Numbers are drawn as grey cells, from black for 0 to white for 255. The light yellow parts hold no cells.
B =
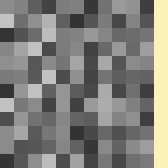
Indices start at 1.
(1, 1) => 140
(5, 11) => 132
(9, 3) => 114
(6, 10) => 103
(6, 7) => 68
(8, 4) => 67
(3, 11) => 117
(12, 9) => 72
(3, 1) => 52
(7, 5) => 149
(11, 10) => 138
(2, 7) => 85
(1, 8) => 114
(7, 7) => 73
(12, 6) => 162
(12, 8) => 120
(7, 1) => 52
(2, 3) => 143
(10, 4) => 119
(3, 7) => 152
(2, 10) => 132
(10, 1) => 139
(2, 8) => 123
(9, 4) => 103
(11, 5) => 134
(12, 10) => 112
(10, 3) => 90
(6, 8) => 116
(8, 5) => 149
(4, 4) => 75
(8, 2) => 121
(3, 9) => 104
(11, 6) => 98
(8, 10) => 128
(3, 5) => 125
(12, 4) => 187

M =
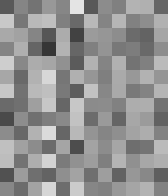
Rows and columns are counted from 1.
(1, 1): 89
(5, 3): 172
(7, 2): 114
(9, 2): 141
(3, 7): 155
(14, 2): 108
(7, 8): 135
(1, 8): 140
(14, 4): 214
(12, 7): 157
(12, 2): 115
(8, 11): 174
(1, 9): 128
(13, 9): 98
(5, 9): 177
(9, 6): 194
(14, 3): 163
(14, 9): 152
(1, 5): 134
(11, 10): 110
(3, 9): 141
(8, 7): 139
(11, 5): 165
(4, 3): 101
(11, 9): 166
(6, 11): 178
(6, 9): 170
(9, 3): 112
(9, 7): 108
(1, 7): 88
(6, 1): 167
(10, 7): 148
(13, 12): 95
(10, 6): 184
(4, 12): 141

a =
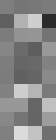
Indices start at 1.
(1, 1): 126
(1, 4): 123
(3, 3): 149
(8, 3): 102
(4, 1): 134
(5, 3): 105
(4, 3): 94
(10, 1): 128
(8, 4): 192
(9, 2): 117
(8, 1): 152
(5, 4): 130
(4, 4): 153

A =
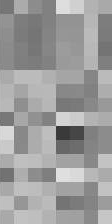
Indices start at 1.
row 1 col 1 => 118
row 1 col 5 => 221
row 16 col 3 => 190
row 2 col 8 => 125
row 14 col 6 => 163
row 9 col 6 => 203
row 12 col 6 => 162
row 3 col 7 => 186
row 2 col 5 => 147
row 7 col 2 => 165
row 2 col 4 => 129
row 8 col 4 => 182
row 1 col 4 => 129
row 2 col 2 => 125
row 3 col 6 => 149
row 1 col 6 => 208
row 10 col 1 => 216
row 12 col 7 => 136
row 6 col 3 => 187
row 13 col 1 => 114
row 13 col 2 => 174
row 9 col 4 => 130
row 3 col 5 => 150
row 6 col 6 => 165
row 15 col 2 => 150
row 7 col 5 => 136
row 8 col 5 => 120
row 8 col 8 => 153
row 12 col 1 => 171
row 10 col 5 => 58
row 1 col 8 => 169
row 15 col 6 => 123
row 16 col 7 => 138
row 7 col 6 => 137
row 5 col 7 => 180
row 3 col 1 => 142

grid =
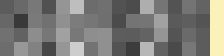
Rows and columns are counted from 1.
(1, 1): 92
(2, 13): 90
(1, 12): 117
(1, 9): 82
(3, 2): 98
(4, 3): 130
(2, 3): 122
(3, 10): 92
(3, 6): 120
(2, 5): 144
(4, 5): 150
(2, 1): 103
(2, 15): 84
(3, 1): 113
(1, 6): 190
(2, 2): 57
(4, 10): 60

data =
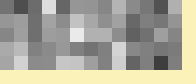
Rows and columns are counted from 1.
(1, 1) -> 115
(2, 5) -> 140
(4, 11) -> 128
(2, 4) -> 163
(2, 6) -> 194
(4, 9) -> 212
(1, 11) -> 119
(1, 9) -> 180
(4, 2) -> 186
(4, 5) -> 152
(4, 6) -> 128
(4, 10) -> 136
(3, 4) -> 157
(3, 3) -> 111
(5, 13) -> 126
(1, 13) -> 176
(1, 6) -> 150
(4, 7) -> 115
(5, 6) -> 196
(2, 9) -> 161

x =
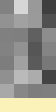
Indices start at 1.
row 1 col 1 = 129
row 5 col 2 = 161
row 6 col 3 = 172
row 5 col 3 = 90
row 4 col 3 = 86
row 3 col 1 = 128
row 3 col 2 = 127
